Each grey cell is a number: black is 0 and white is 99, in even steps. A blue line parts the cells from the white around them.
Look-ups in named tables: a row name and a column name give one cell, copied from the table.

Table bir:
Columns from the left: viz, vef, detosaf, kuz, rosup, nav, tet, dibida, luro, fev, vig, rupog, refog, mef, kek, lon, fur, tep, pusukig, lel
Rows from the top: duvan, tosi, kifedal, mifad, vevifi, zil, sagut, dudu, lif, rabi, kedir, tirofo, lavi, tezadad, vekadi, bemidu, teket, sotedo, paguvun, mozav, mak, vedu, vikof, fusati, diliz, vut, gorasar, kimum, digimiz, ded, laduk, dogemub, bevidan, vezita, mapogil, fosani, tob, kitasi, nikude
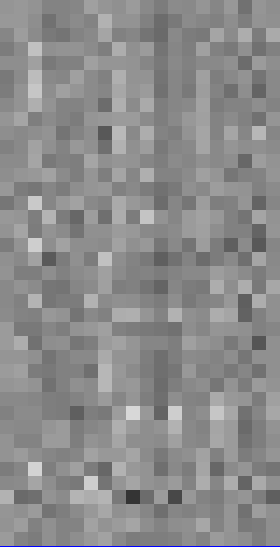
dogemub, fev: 55
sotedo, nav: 55
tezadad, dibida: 59
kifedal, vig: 45
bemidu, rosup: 48
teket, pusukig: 39
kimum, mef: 53
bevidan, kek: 63
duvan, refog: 54
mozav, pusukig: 48
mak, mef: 48
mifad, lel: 50
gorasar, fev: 54
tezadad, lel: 54
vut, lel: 56
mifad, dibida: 49
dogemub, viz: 57
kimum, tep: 48

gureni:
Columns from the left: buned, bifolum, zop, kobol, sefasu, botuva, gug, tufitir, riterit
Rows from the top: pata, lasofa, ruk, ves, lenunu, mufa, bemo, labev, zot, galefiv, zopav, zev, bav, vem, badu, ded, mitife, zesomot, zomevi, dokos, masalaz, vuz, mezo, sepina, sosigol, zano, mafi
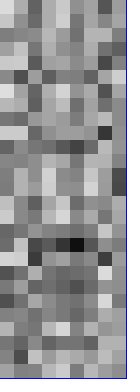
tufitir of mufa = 64
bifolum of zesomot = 75
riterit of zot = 54
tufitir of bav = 61
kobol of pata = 67
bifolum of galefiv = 79
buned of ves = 62
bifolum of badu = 53
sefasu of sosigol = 45
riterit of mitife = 57
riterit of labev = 54
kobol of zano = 60

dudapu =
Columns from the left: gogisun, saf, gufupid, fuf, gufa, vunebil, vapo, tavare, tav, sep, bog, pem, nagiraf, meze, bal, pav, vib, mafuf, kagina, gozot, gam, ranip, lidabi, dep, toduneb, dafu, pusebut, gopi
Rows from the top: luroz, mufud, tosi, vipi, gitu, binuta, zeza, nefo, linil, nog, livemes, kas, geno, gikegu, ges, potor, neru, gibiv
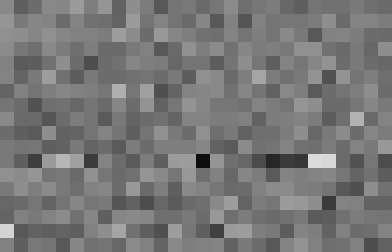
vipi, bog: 50
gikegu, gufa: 47
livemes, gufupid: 46
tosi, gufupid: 52
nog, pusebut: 52
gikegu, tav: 42
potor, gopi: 45
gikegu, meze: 53
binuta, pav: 53
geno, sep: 44
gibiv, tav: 40
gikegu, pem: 49
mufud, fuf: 51
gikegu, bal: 51
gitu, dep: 57
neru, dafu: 42
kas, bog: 48
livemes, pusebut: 47
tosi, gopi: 41

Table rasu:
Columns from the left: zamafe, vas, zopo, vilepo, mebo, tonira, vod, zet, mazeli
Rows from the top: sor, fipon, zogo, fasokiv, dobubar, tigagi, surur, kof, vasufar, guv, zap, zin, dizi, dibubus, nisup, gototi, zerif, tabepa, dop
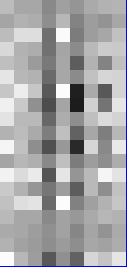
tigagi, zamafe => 89
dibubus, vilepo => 46
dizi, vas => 85
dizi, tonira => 58
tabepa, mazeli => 67
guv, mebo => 74
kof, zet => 45
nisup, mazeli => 77
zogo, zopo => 86
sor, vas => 65
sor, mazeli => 70
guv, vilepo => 49
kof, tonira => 11
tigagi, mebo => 65
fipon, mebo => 71
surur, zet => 34
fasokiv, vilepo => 44
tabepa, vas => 63
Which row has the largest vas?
surur

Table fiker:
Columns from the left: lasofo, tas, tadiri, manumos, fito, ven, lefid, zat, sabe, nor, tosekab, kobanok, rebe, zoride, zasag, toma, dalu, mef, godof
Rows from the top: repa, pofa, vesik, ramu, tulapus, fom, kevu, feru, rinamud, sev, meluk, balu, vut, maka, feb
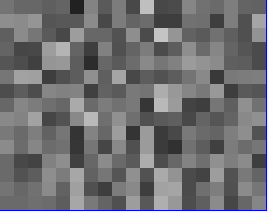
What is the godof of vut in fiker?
39
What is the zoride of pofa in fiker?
44
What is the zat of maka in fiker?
24
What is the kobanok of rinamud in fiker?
35
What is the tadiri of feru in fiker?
48
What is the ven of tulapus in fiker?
36
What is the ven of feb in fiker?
65
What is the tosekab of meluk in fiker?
60
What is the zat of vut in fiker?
46
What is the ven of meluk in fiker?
21
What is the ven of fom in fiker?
36
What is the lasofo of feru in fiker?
40
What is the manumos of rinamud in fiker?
27
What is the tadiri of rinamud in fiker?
63
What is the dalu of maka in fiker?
31
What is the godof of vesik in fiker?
57

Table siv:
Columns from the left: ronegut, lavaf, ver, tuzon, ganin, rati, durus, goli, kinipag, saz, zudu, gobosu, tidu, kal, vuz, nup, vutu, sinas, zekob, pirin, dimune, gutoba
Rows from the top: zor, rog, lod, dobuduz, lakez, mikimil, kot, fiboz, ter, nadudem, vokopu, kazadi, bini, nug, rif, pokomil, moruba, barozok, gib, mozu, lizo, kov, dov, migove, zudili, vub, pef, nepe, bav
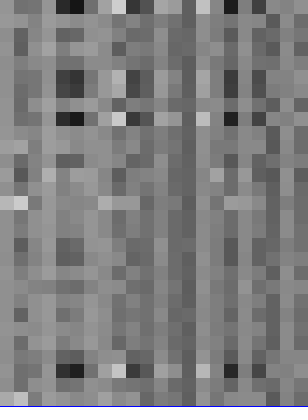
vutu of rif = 60
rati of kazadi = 38
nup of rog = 49
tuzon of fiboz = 62
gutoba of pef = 55
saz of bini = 49

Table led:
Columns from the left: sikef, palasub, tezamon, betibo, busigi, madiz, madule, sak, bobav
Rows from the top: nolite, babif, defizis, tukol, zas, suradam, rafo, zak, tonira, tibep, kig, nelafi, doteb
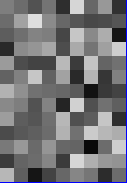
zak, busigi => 14
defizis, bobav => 8
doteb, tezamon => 8
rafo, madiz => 35
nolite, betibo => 45
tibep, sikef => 29
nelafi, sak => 59
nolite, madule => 40
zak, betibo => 51
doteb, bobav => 42
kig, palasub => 59
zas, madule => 76
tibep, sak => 71
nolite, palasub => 42

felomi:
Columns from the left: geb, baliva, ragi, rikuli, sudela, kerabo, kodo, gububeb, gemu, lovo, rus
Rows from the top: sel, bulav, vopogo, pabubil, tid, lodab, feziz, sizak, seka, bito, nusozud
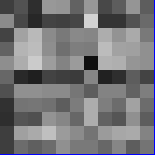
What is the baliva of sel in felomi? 32
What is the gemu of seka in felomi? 33
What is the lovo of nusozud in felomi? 36
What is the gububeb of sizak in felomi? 49
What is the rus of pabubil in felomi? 56
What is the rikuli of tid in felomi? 61
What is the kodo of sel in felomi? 59
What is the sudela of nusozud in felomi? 56

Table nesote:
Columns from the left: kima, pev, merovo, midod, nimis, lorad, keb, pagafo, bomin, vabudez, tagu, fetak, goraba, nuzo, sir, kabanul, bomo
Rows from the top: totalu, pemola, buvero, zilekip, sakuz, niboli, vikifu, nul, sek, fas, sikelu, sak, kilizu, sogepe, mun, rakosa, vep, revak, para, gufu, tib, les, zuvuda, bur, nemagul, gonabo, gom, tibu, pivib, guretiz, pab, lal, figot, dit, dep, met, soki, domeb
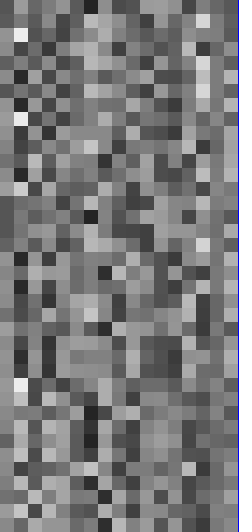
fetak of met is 30
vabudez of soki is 25
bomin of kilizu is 43
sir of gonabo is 57
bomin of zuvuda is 26
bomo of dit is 58
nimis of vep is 38
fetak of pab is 57
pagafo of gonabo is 50
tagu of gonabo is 39
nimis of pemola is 27
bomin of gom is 35
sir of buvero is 50
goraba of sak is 50
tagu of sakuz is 25
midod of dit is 38
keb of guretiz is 14
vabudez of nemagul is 59
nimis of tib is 55

